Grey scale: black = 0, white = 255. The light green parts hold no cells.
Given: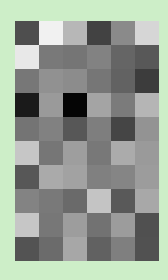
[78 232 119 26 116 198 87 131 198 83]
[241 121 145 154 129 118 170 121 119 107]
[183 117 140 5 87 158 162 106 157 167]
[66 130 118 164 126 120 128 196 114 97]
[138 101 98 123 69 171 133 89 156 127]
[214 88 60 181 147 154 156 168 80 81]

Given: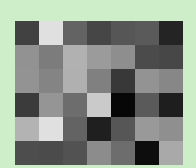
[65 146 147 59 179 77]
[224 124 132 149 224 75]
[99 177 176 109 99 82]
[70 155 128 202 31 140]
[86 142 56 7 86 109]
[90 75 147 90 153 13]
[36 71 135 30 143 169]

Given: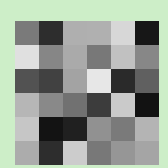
[122 224 82 182 198 172]
[45 134 65 137 19 45]
[175 170 163 113 32 204]
[176 120 231 60 145 120]
[215 193 42 202 122 150]
[23 135 96 18 180 165]

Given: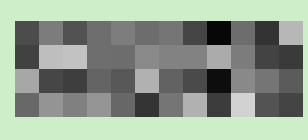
[76 65 167 104]
[124 190 70 148]
[82 194 62 128]
[110 110 100 149]
[125 109 88 103]
[109 138 177 52]
[117 130 98 117]
[69 130 74 177]
[7 171 13 60]
[109 124 137 210]
[51 67 117 83]
[183 58 91 68]

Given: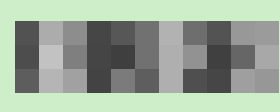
[82 77 93]
[172 194 181]
[141 127 161]
[70 69 67]
[87 63 123]
[113 113 94]
[178 175 175]
[110 146 79]
[83 64 70]
[152 102 159]
[155 168 151]

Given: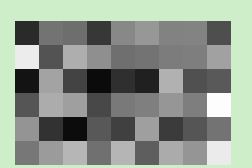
[42 236 19 85 148 119]
[115 83 163 172 50 155]
[110 174 67 159 12 182]
[55 143 11 72 88 112]
[136 111 47 121 64 181]
[151 115 32 127 159 94]
[130 124 177 150 59 171]
[131 126 80 126 85 149]
[78 161 89 253 115 235]

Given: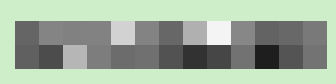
[101 96]
[132 76]
[129 182]
[130 125]
[210 108]
[131 112]
[103 82]
[176 50]
[244 70]
[135 114]
[99 30]
[104 84]
[121 115]

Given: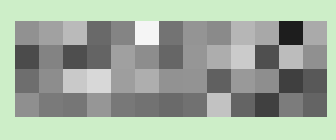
[145 75 110 143]
[161 131 141 122]
[186 78 201 118]
[105 100 216 150]
[132 160 158 120]
[245 141 174 114]
[115 102 146 106]
[148 150 147 113]
[138 173 96 194]
[182 203 153 100]
[168 79 142 64]
[29 188 63 124]
[170 144 88 100]

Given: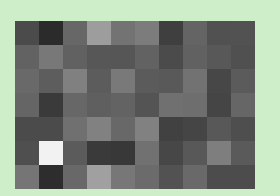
[75 98 105 101 75 79 117]
[43 120 93 58 75 242 45]
[103 97 128 103 112 91 104]
[157 87 92 95 129 58 160]
[115 86 121 99 104 56 119]
[124 98 91 84 129 113 107]
[63 75 89 112 65 71 82]
[100 97 114 110 69 88 105]
[81 88 71 69 88 126 76]
[82 80 91 102 78 90 76]
